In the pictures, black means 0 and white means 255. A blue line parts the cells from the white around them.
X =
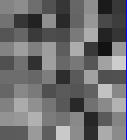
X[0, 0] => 132
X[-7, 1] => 158
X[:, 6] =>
[142, 151, 173, 57, 86, 161, 97, 113, 38, 45]
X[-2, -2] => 90
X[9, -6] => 94
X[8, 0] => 147
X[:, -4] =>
[102, 100, 122, 173, 120, 90, 85, 40, 137, 140]
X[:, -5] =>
[54, 41, 74, 93, 104, 45, 90, 88, 115, 201]
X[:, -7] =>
[110, 34, 58, 127, 48, 103, 122, 144, 177, 154]
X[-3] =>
[129, 171, 144, 117, 88, 40, 113, 138, 179]
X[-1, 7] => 171
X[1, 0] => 114
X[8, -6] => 124
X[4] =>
[80, 113, 48, 159, 104, 120, 86, 162, 205]
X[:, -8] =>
[141, 54, 102, 158, 113, 109, 136, 171, 152, 92]
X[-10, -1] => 56
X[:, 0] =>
[132, 114, 85, 131, 80, 109, 102, 129, 147, 91]

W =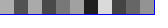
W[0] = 174
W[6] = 30
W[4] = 120

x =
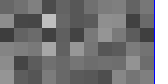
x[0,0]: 103
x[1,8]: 141
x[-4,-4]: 149
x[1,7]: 143
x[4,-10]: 69
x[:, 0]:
[103, 141, 61, 132, 140, 149]
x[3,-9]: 121
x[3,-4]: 86
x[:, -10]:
[113, 71, 99, 127, 69, 93]
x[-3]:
[132, 127, 121, 167, 97, 151, 118, 86, 91, 124, 115]
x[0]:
[103, 113, 128, 75, 99, 87, 112, 124, 127, 99, 119]
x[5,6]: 88
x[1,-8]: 191
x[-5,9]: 65
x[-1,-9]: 85

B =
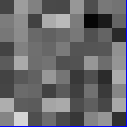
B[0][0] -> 68
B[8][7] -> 150
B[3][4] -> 123
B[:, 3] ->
[73, 172, 97, 103, 115, 152, 65, 165, 109]
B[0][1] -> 157
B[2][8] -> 42
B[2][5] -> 120
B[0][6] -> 78
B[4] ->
[91, 170, 110, 115, 80, 82, 151, 109, 149]
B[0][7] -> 120
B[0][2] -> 129
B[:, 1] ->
[157, 142, 140, 129, 170, 88, 107, 93, 213]
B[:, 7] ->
[120, 26, 100, 86, 109, 43, 58, 71, 150]
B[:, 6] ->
[78, 6, 80, 85, 151, 80, 113, 95, 133]
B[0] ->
[68, 157, 129, 73, 72, 151, 78, 120, 115]
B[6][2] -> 103
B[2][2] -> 105
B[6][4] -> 91
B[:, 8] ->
[115, 100, 42, 145, 149, 172, 134, 168, 47]
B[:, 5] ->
[151, 124, 120, 84, 82, 56, 63, 77, 55]

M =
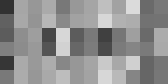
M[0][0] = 50
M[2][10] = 106
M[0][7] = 191
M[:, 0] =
[50, 97, 92, 128, 54, 121]
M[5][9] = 133
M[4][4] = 135
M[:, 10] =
[106, 114, 106, 122, 101, 102]
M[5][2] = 151
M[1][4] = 137
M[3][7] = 74
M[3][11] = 170
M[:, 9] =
[219, 173, 159, 133, 208, 133]
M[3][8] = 123
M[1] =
[97, 168, 148, 183, 137, 162, 167, 215, 177, 173, 114, 115]
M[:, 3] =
[170, 183, 70, 84, 173, 169]
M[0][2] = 151
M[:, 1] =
[166, 168, 142, 140, 170, 172]
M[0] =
[50, 166, 151, 170, 120, 152, 165, 191, 162, 219, 106, 120]

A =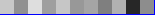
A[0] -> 200
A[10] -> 141
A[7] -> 127
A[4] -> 198

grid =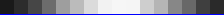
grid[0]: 26
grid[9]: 245
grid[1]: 44
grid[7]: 242
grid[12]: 135

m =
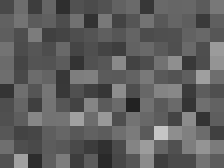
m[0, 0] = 73
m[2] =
[94, 78, 124, 64, 68, 78, 84, 95, 86, 100, 76, 79, 80, 98, 104, 86]
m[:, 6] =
[75, 50, 84, 79, 81, 128, 64, 133, 109, 97, 60, 92]
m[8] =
[80, 94, 135, 115, 116, 161, 109, 153, 78, 115, 104, 93, 68, 140, 51, 94]
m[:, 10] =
[55, 115, 76, 105, 77, 121, 103, 113, 104, 90, 156, 139]
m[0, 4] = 46
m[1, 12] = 101
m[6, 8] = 142
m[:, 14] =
[91, 58, 104, 78, 77, 159, 93, 111, 51, 108, 148, 115]
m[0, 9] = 106
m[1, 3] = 96
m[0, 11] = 105
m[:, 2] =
[61, 91, 124, 86, 84, 108, 85, 63, 135, 70, 73, 44]
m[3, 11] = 90
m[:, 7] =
[82, 121, 95, 68, 87, 91, 54, 91, 153, 92, 48, 41]
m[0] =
[73, 109, 61, 101, 46, 81, 75, 82, 98, 106, 55, 105, 102, 103, 91, 120]
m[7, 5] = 67
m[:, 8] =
[98, 67, 86, 62, 138, 90, 142, 107, 78, 111, 75, 71]
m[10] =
[111, 78, 73, 92, 88, 73, 60, 48, 75, 132, 156, 102, 80, 126, 148, 123]
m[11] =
[81, 161, 44, 94, 124, 61, 92, 41, 71, 86, 139, 62, 74, 74, 115, 92]
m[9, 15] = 64
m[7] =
[78, 102, 63, 116, 86, 67, 133, 91, 107, 34, 113, 90, 106, 52, 111, 98]
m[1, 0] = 97
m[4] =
[107, 69, 84, 83, 92, 51, 81, 87, 138, 66, 77, 114, 143, 56, 77, 148]
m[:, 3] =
[101, 96, 64, 77, 83, 100, 118, 116, 115, 94, 92, 94]
